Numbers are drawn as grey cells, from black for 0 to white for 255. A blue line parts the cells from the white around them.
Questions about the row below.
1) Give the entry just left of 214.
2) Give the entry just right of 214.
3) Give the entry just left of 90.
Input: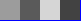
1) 90
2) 66
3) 156

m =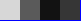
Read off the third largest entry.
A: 54
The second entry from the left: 90
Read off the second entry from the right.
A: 18

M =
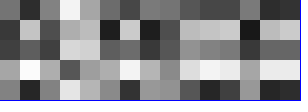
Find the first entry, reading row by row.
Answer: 116
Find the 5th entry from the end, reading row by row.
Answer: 38
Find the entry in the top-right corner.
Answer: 51
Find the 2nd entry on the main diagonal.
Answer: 196
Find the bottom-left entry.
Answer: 130
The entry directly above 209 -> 188
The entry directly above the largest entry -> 94
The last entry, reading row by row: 45
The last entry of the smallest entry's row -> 203
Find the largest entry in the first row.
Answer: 243
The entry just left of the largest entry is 166
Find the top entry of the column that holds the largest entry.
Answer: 45
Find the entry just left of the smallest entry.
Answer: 203
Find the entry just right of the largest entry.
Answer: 174
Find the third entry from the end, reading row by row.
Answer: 152
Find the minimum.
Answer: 24
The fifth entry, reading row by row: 166
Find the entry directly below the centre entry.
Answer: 181
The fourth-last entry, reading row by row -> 64
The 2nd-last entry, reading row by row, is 38
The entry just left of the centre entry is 108

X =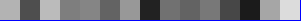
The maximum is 220
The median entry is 120
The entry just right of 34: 113

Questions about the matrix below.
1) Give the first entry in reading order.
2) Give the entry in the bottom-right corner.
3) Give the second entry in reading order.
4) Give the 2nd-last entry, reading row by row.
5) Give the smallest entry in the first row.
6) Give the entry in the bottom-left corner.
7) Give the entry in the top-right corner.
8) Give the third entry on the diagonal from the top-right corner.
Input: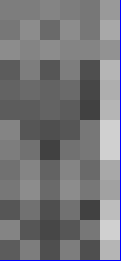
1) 125
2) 181
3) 125
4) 79
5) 119
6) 92
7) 153
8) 132

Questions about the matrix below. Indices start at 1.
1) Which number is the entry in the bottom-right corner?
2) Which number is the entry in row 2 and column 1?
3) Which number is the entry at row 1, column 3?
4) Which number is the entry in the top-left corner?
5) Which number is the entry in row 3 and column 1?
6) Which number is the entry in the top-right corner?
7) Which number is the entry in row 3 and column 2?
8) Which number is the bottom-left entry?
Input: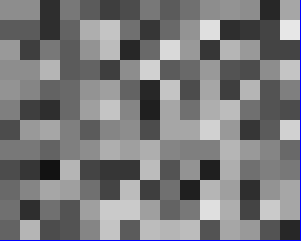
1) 39
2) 91
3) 46
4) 141
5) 153
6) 166
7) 62
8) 99

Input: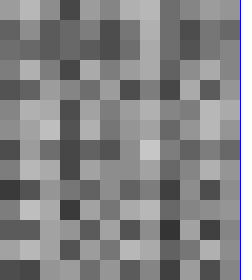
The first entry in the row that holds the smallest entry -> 91
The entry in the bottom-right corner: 133
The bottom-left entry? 77
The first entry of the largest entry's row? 77
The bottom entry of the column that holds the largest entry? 133
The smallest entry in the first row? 71
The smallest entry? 52
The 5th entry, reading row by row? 156
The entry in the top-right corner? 149
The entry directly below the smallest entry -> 98
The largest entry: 198
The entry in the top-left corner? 156
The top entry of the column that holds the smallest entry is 110
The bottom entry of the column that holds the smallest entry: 64
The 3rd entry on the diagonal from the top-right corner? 83
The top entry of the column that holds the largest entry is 183
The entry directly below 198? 162
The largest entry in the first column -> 162
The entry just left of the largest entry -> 141
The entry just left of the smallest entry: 141
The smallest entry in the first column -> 58
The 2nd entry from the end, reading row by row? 77
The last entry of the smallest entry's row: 133

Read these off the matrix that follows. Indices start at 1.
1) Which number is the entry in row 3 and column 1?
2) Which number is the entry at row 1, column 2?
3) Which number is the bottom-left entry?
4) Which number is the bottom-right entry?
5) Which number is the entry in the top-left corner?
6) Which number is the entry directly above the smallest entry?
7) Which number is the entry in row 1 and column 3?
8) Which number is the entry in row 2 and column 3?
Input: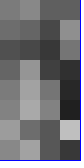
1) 80
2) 136
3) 136
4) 56
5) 123
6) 40
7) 95
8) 72

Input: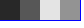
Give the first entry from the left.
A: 40
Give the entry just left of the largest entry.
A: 87
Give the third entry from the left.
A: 228

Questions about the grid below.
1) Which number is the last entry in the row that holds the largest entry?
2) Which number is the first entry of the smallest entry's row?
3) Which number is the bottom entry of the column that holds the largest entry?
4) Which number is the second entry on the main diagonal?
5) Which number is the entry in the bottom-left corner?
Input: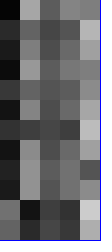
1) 204
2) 5
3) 174
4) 99
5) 99
